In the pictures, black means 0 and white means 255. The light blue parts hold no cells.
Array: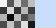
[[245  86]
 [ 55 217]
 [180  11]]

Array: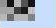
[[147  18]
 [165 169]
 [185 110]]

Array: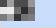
[[ 76 160]
 [234 236]
 [125 162]]

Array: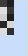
[[ 60  32]
 [223  56]
 [207  29]]

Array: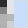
[[ 43 228]
 [132 229]
 [177 183]]

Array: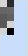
[[213  43]
 [101 104]
 [ 90  97]]
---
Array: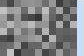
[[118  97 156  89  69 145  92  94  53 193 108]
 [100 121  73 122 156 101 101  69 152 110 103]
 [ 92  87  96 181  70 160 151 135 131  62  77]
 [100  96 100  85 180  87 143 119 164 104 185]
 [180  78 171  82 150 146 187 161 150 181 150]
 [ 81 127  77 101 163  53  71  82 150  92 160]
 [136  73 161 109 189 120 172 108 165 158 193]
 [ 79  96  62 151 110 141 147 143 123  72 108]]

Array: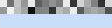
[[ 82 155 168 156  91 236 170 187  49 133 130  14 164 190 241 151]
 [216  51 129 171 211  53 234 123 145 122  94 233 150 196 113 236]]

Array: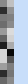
[[137 104]
 [117  44]
 [126 158]
 [ 85 212]
 [  8 212]
 [170  29]
 [209  99]
 [219 154]
 [138 109]
 [128 122]
 [145  46]
 [192 138]]

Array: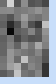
[[ 52 133 108 117 195 110  91]
 [ 50 120 134 105 176 159 120]
 [ 84 117 124 194 107 150 115]
 [ 88 134 111 120 130 150 101]
 [128 167 118 147  99 128 101]
 [135  86  82  97  69 119  96]
 [147  90 132 103  93   8 116]
 [192  56  82 138  79  42  96]
 [131 114 123 156 122  85 105]
 [130 147 133 125 121 139 137]
 [ 71  91  83 141  84 210 110]]

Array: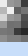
[[111 126 126 141]
 [ 39  58 115 119]
 [ 72 114 112 154]
 [ 80 142 153 215]
 [116  96 240 183]
 [ 60 143 152 236]]

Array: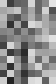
[[211  97 225 217  80 130  34 205]
 [194 190 114 100  51 118 207  67]
 [155 124 211 157  94 164  48 152]
 [105 185 106 199  64 142 222 117]
 [166 160 163 214  41  90  57 178]
 [186 128 102 123  69 157 213  66]
 [223 198 177 136 124 141 126  98]
 [142 182 134  94 142  91 140 131]
 [150 170 200 217  69 163  49 171]
 [120 170 122 174 131  82 102 184]
 [ 82 209 104 166 115 196 178 165]
 [228 136 104 214 103  97  62 207]]

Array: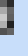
[[ 99  82]
 [ 33 175]
 [ 95 201]
 [102 170]
 [ 43 100]]

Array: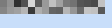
[[ 88 192 196 106 149 181  96 100 155 174  57 181 160 153 133]
 [193  73  80  85 114 121 160 192 153  91 214  81  48 146 123]]
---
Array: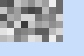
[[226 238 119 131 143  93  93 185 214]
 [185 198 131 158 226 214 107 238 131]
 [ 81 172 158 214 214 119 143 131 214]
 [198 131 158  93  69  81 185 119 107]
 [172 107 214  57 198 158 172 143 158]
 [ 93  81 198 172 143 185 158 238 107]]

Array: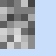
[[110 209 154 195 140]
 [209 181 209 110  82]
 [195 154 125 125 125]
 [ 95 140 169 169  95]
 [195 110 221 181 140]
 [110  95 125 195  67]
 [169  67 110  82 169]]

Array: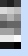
[[233 233 249]
 [217 204 190]
 [146 176 146]
 [162 162 130]
 [ 89 102 102]
 [ 47  32  62]
 [ 17  17   1]]

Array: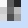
[[204 108 188]
 [248  93  37]
 [217  79 161]]

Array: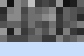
[[ 57 137 137  83 112 112 137 152  57  98  83  42]
 [ 42 125 137  71 112  98 112 137  42  98  83  71]
 [ 83  98  98  71 112  83  71 112  57  83  98 125]
 [112  71  71  71  98  98  57  57 125  83  98 125]
 [152  30 137  57  83 112  83 125  42 125  57  42]
 [152  18 137 112 192  57  71  57 152  18  30  98]]

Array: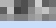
[[ 95 195  64  79 139 179 195 152]
 [179 179  95  79 110 207  95 110]
 [139 152 125 125 152 165 125 139]]

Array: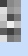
[[178 238 194]
 [222 151 164]
 [ 64 136 151]
 [222 120 136]
 [207  78 120]
 [ 92  64 104]]
